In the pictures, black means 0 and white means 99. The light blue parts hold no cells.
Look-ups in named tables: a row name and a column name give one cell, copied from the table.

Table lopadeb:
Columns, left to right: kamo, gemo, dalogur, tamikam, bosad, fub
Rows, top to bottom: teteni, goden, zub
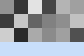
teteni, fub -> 62
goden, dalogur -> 39
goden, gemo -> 77
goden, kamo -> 23
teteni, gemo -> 21
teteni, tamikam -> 27
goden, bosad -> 55
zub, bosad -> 62
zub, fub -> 31
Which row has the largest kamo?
zub

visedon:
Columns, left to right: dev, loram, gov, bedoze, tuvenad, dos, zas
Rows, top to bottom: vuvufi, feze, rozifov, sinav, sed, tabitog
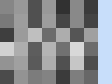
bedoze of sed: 67
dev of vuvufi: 52
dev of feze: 47
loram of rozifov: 60
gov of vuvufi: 31
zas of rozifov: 62
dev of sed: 57
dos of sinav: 84
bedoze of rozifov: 42
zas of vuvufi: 23
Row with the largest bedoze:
sinav

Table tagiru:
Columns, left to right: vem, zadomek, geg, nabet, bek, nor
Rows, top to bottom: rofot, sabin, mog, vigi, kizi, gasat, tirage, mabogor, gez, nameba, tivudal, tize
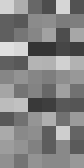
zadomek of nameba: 53
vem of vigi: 87
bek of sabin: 48
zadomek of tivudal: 57
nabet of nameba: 36
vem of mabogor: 73
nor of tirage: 44
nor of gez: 60
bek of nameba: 80
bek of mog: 30
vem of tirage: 64
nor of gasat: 59
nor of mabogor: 33
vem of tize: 56
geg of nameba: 55
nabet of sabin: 55
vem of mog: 37
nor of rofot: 32

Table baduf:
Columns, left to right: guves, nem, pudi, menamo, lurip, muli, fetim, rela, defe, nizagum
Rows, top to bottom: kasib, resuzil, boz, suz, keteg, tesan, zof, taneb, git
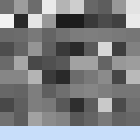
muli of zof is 50
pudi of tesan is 70
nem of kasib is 61
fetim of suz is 35
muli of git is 34
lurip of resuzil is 11
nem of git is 36
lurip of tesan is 16
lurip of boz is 44

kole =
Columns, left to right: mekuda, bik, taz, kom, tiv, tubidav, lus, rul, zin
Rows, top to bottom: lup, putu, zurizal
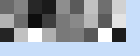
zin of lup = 81
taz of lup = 15
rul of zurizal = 99
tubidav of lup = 35
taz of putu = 5
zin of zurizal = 11
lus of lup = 75
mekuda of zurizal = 14
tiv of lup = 55
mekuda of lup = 41
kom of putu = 24
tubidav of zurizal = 48
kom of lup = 10
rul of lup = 43
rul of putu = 35

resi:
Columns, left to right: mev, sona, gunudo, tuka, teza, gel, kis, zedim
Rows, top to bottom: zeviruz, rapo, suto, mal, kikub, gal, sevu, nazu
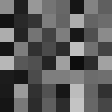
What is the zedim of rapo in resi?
42
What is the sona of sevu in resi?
60
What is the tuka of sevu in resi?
32
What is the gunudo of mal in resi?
19
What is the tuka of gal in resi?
49
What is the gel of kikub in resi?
5
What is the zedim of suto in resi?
54
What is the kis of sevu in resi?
39
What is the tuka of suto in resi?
26

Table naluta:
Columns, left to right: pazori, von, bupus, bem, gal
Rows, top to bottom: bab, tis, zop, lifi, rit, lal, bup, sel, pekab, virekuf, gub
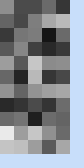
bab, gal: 21
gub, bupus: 61
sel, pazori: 16
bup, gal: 65
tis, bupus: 49
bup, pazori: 57
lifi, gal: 22
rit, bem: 54
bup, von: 39
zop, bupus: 48
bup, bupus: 57
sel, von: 20
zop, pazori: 22
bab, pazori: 55
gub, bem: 35
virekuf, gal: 41
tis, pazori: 39
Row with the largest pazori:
virekuf

